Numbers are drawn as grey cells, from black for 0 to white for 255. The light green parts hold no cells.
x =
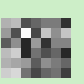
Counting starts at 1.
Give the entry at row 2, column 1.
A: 154
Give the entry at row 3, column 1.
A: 92
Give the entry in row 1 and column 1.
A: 177
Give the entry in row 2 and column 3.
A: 251
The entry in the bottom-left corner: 206
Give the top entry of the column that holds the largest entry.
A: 80
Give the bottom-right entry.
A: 62
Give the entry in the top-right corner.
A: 50
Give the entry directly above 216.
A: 166

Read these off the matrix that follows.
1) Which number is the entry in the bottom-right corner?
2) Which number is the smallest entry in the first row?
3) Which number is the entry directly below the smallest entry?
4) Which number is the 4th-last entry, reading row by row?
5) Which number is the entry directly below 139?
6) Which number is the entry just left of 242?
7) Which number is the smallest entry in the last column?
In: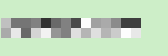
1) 232
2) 50
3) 242
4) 181
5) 203
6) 212
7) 62

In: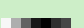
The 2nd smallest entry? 24
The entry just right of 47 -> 70
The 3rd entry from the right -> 4

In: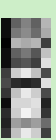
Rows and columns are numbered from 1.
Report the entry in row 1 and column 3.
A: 130
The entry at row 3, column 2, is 181
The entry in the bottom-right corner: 62
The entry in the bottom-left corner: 53
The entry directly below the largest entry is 139
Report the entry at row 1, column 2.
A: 97
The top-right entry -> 181
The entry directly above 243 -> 214
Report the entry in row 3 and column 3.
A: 170
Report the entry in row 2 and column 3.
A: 139
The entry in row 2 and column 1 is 13
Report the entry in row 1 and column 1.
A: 13
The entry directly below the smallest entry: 13

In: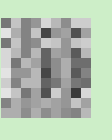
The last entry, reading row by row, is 184
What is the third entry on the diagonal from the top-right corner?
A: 150
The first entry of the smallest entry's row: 227
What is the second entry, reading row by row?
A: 196
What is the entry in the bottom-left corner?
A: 174
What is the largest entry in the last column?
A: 215
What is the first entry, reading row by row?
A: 119
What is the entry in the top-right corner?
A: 205
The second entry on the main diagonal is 174
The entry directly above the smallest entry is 119
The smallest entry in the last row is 131
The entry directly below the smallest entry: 196
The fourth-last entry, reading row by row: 162
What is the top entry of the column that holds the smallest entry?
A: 205
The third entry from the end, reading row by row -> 141
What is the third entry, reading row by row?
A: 131
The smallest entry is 58
